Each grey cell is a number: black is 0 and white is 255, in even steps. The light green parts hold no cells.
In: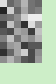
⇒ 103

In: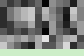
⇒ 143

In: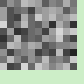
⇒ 118

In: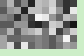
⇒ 63

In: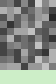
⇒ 177

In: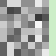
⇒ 175

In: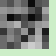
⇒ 95
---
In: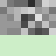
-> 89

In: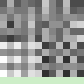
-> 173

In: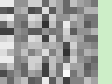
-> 192

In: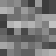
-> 167

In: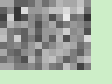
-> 66

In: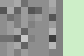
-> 128

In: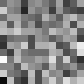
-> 176

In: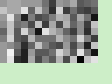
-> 195
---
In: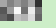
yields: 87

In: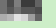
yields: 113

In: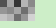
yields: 150

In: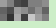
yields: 99

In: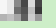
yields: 246

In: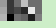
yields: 166

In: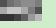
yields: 169

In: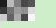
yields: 57
